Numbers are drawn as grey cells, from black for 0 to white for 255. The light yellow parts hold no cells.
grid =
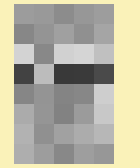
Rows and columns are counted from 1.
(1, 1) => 156
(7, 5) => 183
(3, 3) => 209
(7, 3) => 161
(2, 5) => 165
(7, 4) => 172
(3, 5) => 192
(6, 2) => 149
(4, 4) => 58
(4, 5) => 74
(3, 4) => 213
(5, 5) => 206

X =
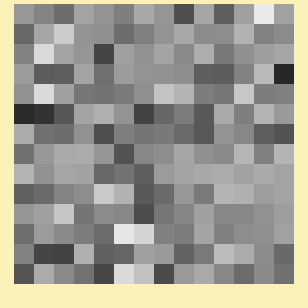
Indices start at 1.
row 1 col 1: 151
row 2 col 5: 144
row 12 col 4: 125
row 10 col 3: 131
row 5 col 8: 195
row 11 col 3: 198
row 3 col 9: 137
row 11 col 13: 145
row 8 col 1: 113
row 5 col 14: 128
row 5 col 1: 145
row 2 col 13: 129
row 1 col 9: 79
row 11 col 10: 160
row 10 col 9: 151
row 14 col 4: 114
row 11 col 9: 133
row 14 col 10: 169
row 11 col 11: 135
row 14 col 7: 193
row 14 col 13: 138
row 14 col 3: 137
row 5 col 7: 143
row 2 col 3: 203
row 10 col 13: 157
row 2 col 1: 104
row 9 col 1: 179
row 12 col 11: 128
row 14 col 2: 171
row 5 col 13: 125
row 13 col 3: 66
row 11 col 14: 157
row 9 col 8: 155
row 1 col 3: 109
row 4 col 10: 94
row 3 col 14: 166
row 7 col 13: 94

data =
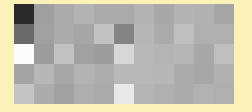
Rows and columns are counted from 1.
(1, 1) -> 41
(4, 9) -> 171
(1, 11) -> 166
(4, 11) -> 177
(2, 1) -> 106
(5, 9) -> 172
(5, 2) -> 172
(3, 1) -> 252
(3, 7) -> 184
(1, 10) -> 177
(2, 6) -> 132
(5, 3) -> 161
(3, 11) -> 190
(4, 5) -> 173
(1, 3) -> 170
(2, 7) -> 183

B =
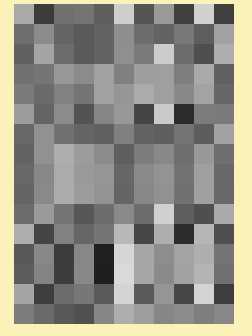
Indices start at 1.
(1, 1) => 169
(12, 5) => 117
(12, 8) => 174
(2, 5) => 99
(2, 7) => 109
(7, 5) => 96
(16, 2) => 106
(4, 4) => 139
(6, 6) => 152
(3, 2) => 164
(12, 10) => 181
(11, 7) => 109
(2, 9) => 121
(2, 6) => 142
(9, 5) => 149
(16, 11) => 135
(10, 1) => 101
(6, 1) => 156
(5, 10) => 163
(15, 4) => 119
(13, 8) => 141
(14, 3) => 61
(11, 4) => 87
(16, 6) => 173
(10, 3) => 172
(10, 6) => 101
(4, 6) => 128
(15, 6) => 212
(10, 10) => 160
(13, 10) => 174
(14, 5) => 31
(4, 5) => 161
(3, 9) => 109
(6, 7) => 69
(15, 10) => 212
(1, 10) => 208
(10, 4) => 156

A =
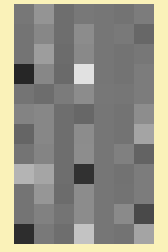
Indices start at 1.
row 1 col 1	119
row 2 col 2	135
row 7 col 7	164
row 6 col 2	135
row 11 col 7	73
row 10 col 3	108
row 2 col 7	103
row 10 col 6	115
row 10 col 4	140
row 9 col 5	118
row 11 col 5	118
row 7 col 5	118
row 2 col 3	110
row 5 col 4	140
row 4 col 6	115
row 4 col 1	38
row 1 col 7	124
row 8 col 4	141
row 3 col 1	116
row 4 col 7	124
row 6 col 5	118
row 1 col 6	115
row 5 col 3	123
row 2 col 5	118
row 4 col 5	118
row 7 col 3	110

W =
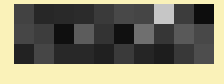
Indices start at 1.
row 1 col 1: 66
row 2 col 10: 72
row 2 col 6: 16
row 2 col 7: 111
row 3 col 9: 56
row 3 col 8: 29
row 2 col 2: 61
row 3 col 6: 58
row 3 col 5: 32
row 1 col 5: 58

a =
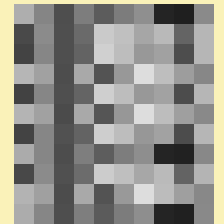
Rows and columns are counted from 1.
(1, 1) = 174
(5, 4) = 100
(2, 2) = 139
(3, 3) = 79
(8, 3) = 77
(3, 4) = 99
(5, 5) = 207
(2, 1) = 73
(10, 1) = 179
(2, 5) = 202
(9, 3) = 80
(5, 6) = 189
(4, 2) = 161
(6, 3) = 75
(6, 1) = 180
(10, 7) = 221
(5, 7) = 152
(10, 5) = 83
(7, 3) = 81
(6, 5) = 85
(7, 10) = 182
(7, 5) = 206
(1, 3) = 78
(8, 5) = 93
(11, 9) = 32
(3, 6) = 189
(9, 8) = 186
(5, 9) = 76
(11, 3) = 78
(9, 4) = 108
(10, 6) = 153
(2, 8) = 185
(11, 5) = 91
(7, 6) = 189
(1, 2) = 133

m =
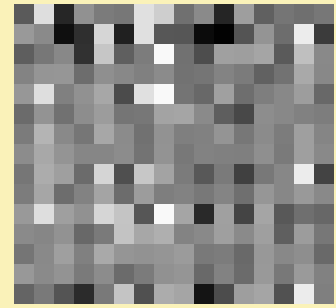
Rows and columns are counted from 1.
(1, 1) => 90
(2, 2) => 138
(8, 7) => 115
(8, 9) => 120
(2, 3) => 15
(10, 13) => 150
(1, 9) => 112
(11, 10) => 41
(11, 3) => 159
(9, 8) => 163
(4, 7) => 128
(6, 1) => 107
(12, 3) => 146
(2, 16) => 59
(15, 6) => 196
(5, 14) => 136
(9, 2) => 172
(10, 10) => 120
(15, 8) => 172
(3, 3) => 136
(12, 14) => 95
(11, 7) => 86
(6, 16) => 125
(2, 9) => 86
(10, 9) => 130
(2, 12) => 84
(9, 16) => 67
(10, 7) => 156
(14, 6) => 107
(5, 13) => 126
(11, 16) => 103
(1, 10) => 138
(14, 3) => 147
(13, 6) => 149
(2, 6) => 32
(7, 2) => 180
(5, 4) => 145
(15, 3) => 84
